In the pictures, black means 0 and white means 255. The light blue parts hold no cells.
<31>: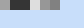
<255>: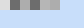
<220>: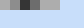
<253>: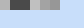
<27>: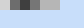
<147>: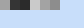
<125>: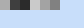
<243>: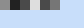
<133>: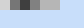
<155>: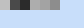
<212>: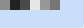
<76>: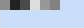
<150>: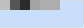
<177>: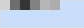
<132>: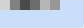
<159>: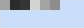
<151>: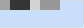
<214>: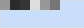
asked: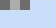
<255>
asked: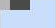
<253>
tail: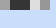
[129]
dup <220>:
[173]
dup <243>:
[74]
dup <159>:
[163]

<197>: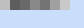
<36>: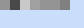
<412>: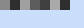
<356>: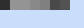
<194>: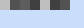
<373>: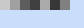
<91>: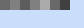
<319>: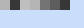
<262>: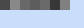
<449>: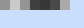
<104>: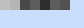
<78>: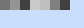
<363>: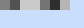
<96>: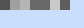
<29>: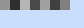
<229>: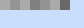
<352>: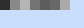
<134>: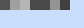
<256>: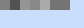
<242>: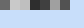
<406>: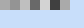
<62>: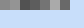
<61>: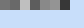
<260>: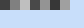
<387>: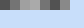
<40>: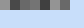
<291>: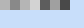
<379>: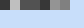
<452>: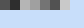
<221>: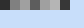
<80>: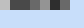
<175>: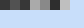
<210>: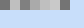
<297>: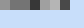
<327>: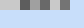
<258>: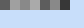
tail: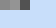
[ 93 116 170 105]
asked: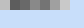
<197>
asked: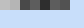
<104>
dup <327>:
[201]

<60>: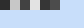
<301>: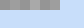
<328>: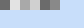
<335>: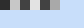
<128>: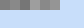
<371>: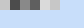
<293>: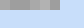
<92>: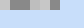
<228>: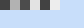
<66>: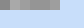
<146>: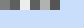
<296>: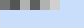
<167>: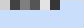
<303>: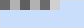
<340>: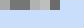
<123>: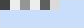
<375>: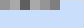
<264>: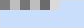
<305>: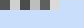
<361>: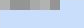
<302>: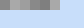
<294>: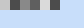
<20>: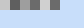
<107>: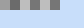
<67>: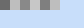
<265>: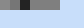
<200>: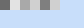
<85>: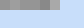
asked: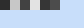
<60>
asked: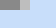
<92>
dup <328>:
[107]
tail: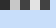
[169]

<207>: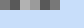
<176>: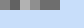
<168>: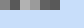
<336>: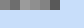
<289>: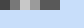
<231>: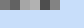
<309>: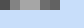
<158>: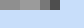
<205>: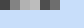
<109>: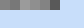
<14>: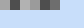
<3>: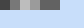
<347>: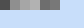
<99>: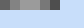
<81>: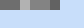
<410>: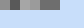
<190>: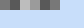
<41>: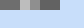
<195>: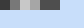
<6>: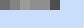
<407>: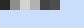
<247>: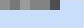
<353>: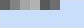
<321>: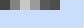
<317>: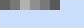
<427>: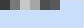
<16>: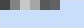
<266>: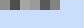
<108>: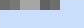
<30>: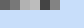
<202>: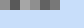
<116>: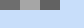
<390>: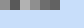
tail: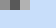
[143 110  98]
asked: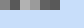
<168>
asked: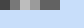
<3>
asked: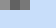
<202>

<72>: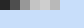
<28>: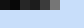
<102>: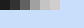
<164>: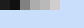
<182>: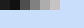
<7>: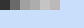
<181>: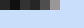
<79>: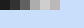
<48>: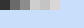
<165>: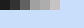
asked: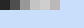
<72>
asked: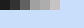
<165>

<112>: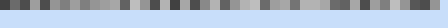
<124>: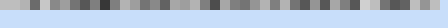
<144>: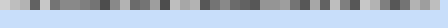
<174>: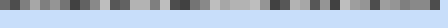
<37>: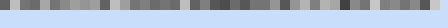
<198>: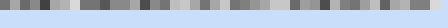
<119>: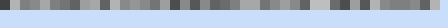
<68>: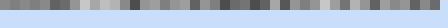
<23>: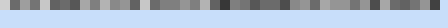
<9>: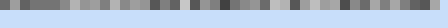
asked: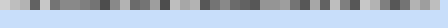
<144>
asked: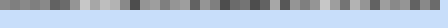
<68>
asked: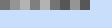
<124>
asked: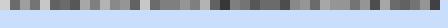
<23>
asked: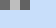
<37>

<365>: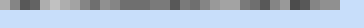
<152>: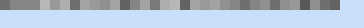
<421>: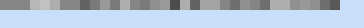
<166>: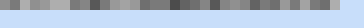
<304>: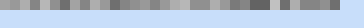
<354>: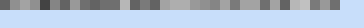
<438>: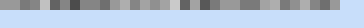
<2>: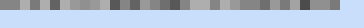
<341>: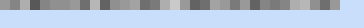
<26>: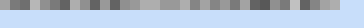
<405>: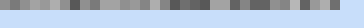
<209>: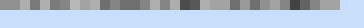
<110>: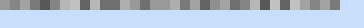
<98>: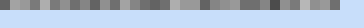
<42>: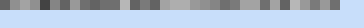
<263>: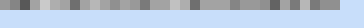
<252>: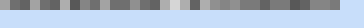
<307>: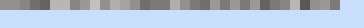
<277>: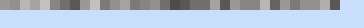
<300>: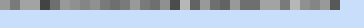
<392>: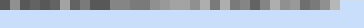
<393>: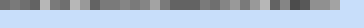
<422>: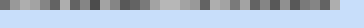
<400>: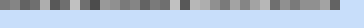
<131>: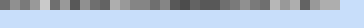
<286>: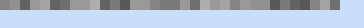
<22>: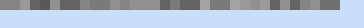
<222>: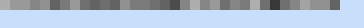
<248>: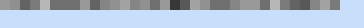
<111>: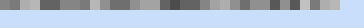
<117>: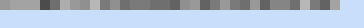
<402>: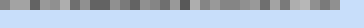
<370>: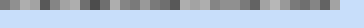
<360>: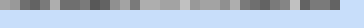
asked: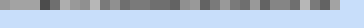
<117>
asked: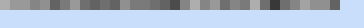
<222>

